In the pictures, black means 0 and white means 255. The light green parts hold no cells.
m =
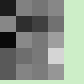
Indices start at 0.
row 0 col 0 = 28
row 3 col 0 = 89
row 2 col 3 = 158
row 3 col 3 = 213
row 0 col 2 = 117

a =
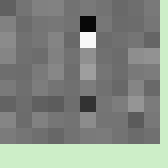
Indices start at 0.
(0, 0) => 96
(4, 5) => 158
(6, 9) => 123
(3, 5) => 144
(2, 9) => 101
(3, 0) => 133
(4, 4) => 110
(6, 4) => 110
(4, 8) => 121
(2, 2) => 118
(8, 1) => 117
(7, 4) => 115
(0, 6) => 115
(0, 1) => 116
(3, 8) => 142
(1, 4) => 115
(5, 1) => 111
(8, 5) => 122
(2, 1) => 113
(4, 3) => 135
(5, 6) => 113
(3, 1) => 112
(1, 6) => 119
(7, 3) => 118
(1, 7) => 107
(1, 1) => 108
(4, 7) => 109

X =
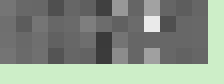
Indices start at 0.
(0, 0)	117
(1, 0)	111
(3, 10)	103
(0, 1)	104
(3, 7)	140
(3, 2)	112
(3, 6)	59
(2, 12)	104
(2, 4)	103
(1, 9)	234
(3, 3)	84
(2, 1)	105
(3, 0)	116
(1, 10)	79
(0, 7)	152
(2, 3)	97

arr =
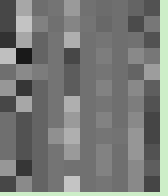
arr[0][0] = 71
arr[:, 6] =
[108, 104, 117, 125, 117, 130, 117, 130, 117, 130, 130, 117]
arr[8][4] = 175
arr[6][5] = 113
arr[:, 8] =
[100, 75, 113, 137, 100, 137, 125, 137, 150, 150, 137, 137]
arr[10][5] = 113
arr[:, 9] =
[82, 119, 82, 119, 157, 94, 82, 69, 69, 82, 94, 69]
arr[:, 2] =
[110, 129, 100, 100, 124, 100, 100, 100, 100, 100, 100, 100]
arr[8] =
[111, 82, 100, 144, 175, 113, 117, 115, 150, 69]
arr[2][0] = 50
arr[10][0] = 151
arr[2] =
[50, 167, 100, 116, 175, 113, 117, 111, 113, 82]
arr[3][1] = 25
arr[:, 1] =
[167, 195, 167, 25, 138, 54, 167, 82, 82, 82, 54, 138]
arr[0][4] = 154
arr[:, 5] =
[113, 116, 113, 113, 113, 113, 113, 113, 113, 113, 113, 113]
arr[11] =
[71, 138, 100, 116, 196, 113, 117, 111, 137, 69]
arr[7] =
[111, 82, 100, 116, 154, 113, 130, 111, 137, 69]
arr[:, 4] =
[154, 133, 175, 71, 92, 92, 175, 154, 175, 154, 113, 196]
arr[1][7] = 111
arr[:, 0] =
[71, 71, 50, 191, 111, 151, 71, 111, 111, 111, 151, 71]

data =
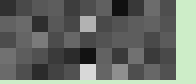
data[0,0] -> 48
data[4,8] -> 78
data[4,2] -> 43
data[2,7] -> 92
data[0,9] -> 109
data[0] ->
[48, 74, 87, 92, 60, 79, 96, 16, 55, 109, 77]
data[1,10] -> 83
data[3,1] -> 94
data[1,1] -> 105
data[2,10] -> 90
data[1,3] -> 89
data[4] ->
[105, 79, 43, 66, 80, 215, 101, 142, 78, 104, 80]
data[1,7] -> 82
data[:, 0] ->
[48, 97, 75, 113, 105]

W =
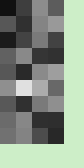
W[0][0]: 17
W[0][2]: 140
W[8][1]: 131
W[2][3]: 66
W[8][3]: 40
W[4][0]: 87
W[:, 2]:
[140, 132, 122, 53, 138, 172, 122, 47, 76]
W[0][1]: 62
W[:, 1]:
[62, 48, 67, 137, 41, 224, 48, 135, 131]
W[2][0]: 27
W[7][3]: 46

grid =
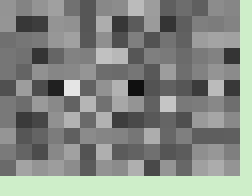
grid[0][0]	148
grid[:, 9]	[157, 155, 81, 127, 88, 83, 96, 88, 173, 111, 73]
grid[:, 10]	[95, 52, 114, 122, 157, 96, 197, 101, 102, 85, 147]
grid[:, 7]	[140, 54, 79, 184, 107, 177, 167, 60, 131, 91, 139]
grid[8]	[149, 86, 99, 123, 95, 138, 132, 131, 117, 173, 102, 127, 94, 93, 95]
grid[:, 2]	[147, 61, 122, 51, 144, 77, 153, 70, 99, 76, 147]
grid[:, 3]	[159, 147, 150, 101, 134, 32, 137, 145, 123, 136, 156]
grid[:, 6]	[136, 173, 143, 193, 109, 146, 113, 177, 132, 175, 146]
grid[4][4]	135
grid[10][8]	174
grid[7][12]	154
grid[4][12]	129
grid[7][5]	105
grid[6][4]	98
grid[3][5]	127
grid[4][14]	139
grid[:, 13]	[140, 124, 164, 129, 147, 187, 136, 166, 93, 150, 172]
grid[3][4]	130
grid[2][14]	161
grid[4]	[117, 99, 144, 134, 135, 149, 109, 107, 118, 88, 157, 110, 129, 147, 139]
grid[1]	[149, 54, 61, 147, 145, 86, 173, 54, 90, 155, 52, 94, 127, 124, 131]
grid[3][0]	117
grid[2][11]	96
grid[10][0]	105
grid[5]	[80, 157, 77, 32, 229, 98, 146, 177, 16, 83, 96, 86, 59, 187, 56]
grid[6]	[121, 109, 153, 137, 98, 181, 113, 167, 147, 96, 197, 121, 124, 136, 110]
